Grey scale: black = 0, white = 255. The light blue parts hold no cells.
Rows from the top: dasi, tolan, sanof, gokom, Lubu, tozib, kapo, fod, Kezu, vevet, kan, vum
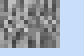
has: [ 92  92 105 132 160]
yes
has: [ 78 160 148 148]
no
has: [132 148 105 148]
yes

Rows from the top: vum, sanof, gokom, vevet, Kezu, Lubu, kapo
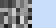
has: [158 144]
yes
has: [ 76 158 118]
no
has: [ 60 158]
yes
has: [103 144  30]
no
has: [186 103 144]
yes
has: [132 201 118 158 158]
no

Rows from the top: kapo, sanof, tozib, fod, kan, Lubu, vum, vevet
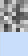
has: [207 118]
yes
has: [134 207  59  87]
no
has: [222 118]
no
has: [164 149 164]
yes
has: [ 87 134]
yes

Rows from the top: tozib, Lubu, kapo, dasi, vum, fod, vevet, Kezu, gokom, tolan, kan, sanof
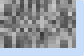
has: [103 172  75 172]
no
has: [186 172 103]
no
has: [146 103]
yes
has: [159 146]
yes
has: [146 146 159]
no
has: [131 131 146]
no
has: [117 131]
yes

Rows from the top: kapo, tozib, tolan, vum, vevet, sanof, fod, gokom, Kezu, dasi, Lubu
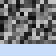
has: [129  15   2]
no
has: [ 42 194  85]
yes
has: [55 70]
no
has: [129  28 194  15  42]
no

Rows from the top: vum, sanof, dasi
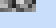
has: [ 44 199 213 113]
yes
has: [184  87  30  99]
yes
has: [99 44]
yes
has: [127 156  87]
no
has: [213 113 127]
yes
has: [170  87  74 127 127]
yes
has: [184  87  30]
yes

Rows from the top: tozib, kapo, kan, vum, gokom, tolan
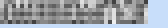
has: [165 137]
yes
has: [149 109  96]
yes
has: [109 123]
yes
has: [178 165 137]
yes
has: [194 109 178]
yes
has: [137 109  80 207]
no

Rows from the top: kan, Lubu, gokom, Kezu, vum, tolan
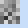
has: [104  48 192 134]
yes
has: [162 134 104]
yes
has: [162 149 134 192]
yes

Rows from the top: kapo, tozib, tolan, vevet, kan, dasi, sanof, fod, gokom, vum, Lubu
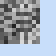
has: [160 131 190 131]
no
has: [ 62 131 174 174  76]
no
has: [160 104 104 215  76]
no
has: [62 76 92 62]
no
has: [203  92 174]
no
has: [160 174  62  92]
no
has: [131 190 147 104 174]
yes

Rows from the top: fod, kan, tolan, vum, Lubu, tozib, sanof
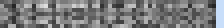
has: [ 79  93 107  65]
no
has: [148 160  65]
no
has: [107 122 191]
no
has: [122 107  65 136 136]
yes
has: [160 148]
yes
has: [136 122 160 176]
no

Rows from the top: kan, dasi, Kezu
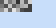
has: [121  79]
yes
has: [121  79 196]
yes
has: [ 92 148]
no
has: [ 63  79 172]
no
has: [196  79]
no
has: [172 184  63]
yes

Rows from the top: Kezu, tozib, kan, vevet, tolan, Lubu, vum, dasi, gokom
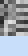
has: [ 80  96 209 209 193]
yes
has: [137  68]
yes
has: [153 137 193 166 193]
no
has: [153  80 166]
no

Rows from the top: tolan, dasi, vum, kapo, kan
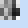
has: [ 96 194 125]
yes
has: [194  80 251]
yes
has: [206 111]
yes
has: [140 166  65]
no
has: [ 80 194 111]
no
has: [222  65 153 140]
no
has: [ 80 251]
yes

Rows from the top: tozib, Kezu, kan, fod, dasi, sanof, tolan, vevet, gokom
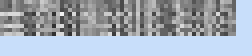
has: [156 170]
yes
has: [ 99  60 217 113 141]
no
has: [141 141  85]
yes
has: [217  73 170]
yes

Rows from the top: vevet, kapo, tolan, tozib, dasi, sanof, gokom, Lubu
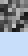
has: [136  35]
no
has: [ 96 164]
yes
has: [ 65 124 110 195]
no

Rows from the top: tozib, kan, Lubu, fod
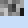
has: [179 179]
no
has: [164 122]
no
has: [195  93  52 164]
no
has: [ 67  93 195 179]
no
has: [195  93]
yes
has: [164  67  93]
no

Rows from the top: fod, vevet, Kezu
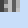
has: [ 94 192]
yes
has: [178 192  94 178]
yes
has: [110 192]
yes

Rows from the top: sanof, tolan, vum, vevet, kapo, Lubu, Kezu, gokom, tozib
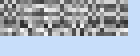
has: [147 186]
yes
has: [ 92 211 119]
no
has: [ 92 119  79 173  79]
no
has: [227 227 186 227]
no
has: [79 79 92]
no
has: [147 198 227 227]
yes

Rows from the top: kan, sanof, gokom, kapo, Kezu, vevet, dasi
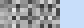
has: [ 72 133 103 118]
no
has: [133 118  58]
no

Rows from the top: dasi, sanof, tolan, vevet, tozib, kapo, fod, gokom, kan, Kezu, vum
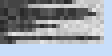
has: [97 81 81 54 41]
no
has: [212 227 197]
no
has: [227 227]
yes
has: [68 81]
yes

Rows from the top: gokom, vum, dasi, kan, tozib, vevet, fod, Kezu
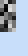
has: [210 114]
yes
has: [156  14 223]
no
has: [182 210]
no
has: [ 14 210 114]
yes

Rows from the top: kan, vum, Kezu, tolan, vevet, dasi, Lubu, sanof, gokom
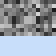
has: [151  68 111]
no
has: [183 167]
yes
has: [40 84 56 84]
yes
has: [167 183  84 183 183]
no
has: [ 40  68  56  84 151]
no
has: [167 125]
yes

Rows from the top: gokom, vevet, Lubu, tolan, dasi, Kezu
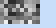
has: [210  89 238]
yes
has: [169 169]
yes
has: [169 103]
yes
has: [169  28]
yes
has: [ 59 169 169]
yes
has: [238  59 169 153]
no
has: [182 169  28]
yes

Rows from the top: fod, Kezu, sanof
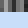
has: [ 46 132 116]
no
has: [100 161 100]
yes
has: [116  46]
no
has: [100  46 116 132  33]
yes

